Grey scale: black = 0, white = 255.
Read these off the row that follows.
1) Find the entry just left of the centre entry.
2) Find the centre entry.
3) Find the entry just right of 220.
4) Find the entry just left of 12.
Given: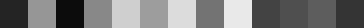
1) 157
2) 220
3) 115
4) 150

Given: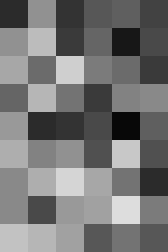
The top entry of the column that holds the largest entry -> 95
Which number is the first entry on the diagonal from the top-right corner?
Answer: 66
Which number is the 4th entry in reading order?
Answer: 87
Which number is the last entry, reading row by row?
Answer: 87
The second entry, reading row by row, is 145
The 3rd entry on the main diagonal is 207
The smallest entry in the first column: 43
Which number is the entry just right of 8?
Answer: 95
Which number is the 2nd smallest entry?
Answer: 23
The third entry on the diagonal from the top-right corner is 123
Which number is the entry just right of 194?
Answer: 182
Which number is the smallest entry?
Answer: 8
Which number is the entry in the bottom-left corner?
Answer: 194
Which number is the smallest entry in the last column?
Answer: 43
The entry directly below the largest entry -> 115
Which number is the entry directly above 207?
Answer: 58
